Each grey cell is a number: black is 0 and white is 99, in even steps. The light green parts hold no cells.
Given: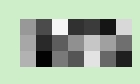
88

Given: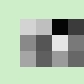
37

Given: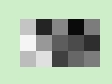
25

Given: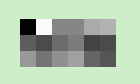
62

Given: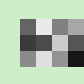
87

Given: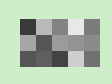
26

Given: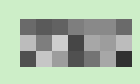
45
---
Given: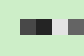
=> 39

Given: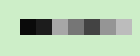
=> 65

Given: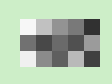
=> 93

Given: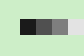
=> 49

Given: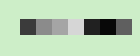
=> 64

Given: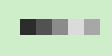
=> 65

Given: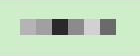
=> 70

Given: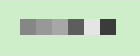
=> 65

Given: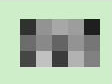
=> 69
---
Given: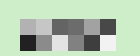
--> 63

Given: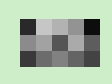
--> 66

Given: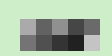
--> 27

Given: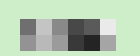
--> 35

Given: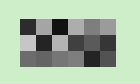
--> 35

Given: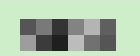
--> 70

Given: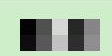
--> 15
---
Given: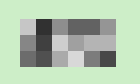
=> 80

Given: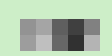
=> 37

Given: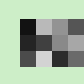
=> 53

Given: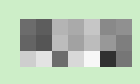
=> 73

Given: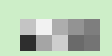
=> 67

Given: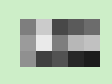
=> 49

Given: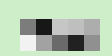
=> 77
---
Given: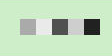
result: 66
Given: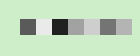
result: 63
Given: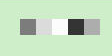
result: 67
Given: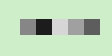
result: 52
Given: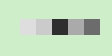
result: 66
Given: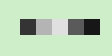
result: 35
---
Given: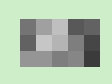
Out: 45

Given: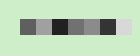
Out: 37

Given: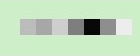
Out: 73

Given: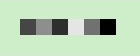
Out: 27

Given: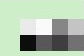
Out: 91

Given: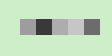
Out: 61
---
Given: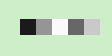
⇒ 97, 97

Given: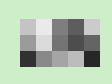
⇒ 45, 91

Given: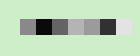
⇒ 70, 88

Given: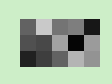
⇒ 63, 78

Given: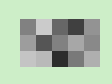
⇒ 50, 79

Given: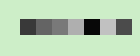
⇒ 68, 75

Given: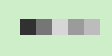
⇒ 83, 83

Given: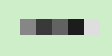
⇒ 38, 86

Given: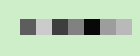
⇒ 50, 79
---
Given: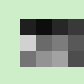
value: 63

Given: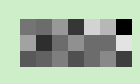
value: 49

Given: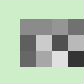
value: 87

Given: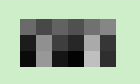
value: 8

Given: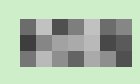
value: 55

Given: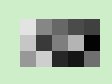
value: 15

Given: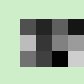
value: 1
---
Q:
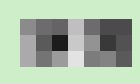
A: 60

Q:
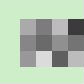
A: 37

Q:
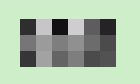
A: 39

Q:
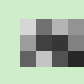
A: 32

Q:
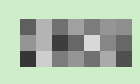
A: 48

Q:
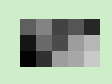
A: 61
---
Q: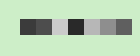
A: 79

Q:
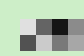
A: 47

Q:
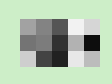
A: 13

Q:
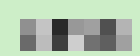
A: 24

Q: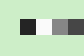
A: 52

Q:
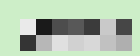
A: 87
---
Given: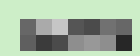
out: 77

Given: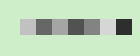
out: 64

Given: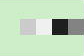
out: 12

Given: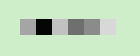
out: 75

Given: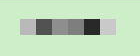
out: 55

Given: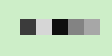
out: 6
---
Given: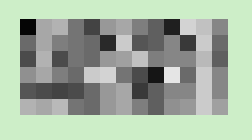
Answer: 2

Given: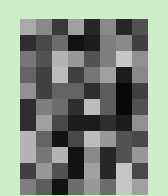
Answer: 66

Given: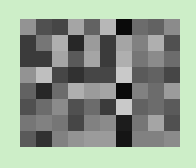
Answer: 57

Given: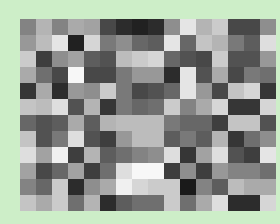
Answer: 51

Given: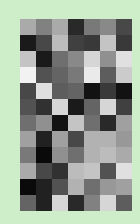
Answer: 66

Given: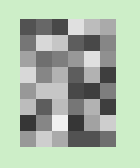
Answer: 32
